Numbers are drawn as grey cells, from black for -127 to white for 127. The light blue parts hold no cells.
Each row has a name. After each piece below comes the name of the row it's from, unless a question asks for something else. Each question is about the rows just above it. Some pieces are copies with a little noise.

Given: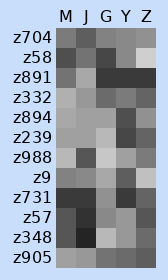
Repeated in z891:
[-69]
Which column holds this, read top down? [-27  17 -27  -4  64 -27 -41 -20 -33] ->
Z
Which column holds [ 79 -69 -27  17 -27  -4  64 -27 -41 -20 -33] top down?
Z
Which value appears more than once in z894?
[32]
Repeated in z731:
[-69]

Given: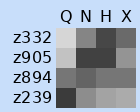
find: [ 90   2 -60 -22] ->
z332
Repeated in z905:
[-62]
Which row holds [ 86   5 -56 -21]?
z332
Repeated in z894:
[-9]
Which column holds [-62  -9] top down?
H

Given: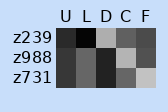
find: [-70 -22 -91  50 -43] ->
z988
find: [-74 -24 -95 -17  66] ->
z731
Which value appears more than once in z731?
[-25]
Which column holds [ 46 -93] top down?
D

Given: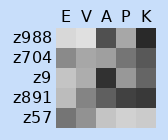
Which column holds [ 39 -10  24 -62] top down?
P
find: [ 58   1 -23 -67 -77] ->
z891
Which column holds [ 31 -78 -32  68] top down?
A

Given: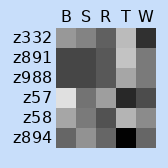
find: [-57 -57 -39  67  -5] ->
z891
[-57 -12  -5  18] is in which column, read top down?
S
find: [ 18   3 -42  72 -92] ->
z332
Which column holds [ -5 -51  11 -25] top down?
W
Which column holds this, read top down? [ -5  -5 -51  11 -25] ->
W
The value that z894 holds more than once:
[-25]

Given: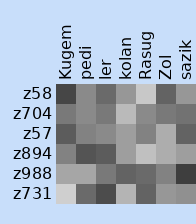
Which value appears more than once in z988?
[38]
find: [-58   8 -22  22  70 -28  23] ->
z58
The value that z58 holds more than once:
[23]
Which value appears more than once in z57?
[2]

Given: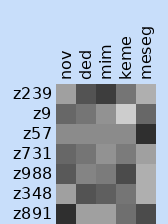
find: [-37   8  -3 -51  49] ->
z988
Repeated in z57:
[11]
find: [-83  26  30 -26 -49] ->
z891
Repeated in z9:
[-24]
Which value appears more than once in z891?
[32]

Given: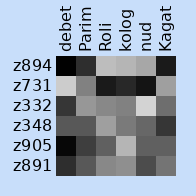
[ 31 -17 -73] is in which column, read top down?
Kagat
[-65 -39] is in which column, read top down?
Parim
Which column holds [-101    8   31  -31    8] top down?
Roli
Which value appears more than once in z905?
[-31]

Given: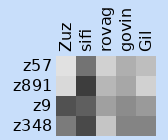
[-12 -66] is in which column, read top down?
sifi
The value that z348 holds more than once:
[4]
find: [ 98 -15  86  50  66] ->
z57
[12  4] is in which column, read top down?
govin
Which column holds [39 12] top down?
govin

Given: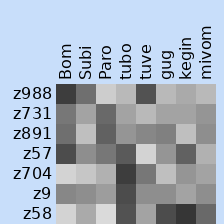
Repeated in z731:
[35]
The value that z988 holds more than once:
[57]
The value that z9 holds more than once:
[14]
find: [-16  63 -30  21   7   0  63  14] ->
z891
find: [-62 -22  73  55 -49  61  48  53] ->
z988
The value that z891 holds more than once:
[63]

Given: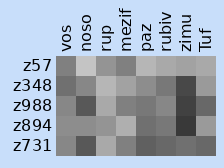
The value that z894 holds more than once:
[13]
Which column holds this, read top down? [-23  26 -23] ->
Tuf

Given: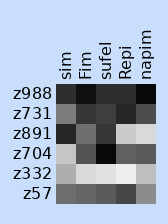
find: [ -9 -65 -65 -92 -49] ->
z731
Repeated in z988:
[-81]

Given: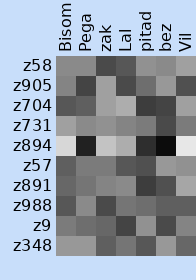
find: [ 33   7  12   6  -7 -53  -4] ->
z731
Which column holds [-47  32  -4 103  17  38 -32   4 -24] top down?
Vil
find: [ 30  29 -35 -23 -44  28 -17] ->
z348
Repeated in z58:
[10]
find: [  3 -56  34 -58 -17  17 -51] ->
z905
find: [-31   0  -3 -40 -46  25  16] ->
z57
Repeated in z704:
[32]

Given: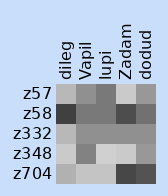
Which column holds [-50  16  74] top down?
Zadam
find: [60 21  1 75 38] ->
z57
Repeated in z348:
[74]
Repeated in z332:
[16]
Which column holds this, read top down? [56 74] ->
dileg
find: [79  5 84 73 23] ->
z348
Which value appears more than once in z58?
[-6]

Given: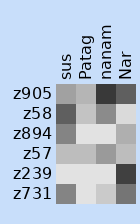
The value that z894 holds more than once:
[98]
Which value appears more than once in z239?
[98]
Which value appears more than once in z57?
[61]
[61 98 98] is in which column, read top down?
Patag

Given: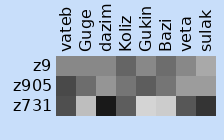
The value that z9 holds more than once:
[8]
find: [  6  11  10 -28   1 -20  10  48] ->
z9
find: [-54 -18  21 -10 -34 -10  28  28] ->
z905

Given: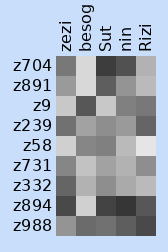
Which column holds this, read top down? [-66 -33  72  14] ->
Sut
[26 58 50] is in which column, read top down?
nin

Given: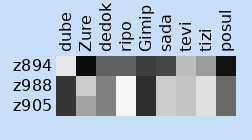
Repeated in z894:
[-31]
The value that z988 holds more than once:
[75]

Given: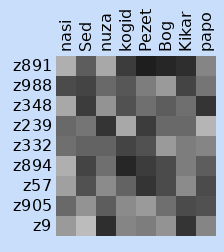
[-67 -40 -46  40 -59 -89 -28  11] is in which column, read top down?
kogid
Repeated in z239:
[-22]
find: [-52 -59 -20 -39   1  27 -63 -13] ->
z988

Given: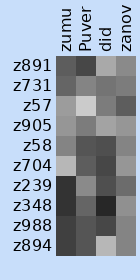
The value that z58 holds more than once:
[4]
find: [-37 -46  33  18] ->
z891
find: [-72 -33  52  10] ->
z894
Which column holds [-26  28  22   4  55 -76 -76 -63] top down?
zumu
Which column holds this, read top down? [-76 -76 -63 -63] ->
zumu
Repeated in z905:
[22]

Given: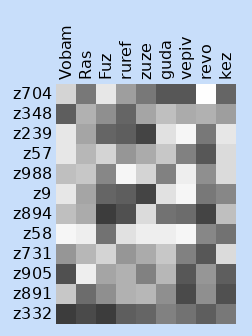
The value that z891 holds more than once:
[15]
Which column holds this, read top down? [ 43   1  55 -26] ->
zuze

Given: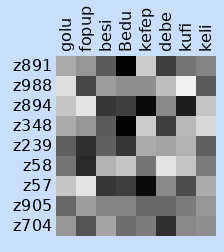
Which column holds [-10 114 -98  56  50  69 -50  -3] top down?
kufi
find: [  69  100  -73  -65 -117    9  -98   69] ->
z894

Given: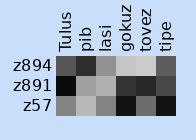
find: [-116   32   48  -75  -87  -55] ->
z891
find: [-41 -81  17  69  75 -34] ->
z894

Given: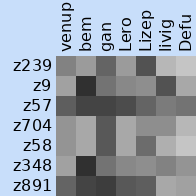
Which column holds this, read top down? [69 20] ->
Defu
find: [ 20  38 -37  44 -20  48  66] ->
z58

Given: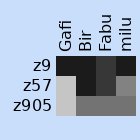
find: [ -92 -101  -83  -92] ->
z9
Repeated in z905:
[-12]
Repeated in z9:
[-100]
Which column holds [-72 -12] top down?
Fabu
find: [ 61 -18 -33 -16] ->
z905
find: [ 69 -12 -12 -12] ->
z905

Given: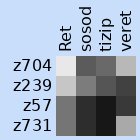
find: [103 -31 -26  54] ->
z704
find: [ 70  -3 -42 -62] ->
z239
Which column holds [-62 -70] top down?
veret

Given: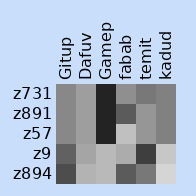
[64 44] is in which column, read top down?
fabab
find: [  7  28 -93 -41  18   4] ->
z891

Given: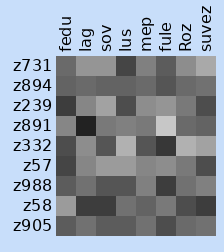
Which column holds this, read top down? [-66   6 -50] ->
fedu
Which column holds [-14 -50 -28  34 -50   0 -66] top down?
suvez
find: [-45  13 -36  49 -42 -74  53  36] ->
z332
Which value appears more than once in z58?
[-66]
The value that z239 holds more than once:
[-50]

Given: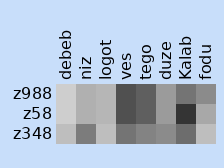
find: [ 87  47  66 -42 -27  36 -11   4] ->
z988
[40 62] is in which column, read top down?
fodu
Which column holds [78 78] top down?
debeb
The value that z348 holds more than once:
[62]

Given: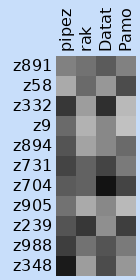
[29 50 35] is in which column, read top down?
rak
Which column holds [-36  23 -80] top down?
Datat
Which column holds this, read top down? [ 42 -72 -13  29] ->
rak
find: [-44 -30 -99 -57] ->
z704
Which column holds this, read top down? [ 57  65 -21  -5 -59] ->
Pamo

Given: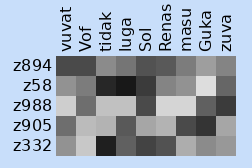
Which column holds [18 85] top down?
masu
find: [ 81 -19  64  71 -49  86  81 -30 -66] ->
z988

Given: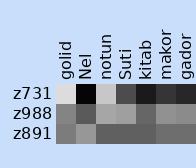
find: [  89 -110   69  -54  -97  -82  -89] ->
z731
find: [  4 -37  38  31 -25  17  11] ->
z988
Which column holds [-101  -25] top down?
kitab
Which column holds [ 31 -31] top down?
Suti
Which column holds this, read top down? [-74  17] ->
makor

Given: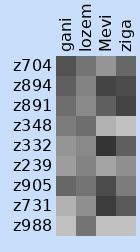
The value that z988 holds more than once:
[64]
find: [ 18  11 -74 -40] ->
z332
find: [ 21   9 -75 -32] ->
z332

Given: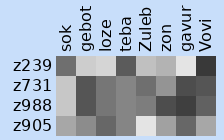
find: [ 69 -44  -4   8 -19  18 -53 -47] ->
z731
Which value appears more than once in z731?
[-42]
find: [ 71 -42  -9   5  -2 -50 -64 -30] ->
z988

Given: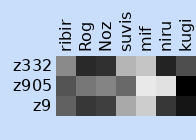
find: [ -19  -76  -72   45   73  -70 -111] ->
z9
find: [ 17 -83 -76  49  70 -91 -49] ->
z332
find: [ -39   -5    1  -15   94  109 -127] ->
z905
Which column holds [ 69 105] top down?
mif
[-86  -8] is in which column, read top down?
Rog

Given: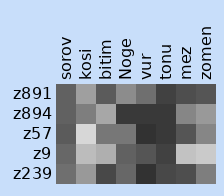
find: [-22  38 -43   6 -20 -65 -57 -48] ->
z891
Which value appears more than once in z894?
[-70]
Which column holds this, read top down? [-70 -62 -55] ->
tonu

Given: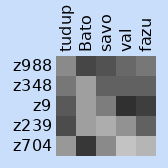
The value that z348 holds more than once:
[-30]
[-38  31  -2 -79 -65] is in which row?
z9
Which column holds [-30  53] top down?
fazu
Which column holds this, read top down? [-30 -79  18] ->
val
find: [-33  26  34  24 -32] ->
z239

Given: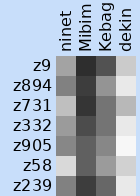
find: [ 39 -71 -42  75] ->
z9
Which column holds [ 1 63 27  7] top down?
ninet
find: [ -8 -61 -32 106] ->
z239
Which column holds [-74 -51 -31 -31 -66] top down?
Mibim

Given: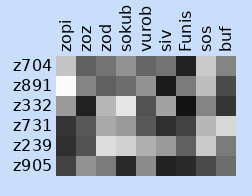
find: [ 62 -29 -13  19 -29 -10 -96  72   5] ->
z704
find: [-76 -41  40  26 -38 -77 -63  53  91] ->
z731
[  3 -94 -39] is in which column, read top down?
zoz

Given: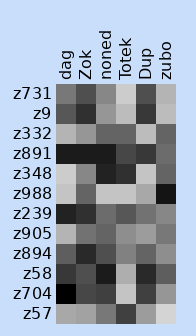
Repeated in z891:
[-100]
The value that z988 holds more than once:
[68]
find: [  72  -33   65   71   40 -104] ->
z988
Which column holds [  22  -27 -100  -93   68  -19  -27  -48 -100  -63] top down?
noned
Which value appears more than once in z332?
[-27]

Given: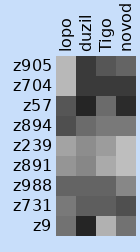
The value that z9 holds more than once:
[-13]
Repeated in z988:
[-27]
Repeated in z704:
[-69]
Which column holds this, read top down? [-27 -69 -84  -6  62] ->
novod
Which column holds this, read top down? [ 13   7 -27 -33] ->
duzil

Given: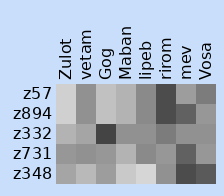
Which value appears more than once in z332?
[17]
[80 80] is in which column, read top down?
Zulot
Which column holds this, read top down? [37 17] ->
vetam
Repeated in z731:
[23]

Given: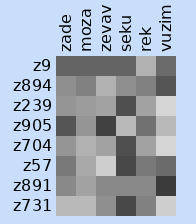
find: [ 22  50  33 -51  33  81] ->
z704
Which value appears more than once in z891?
[9]
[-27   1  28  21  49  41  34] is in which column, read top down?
moza
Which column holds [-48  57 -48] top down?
seku
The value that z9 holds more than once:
[-27]
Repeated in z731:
[57]

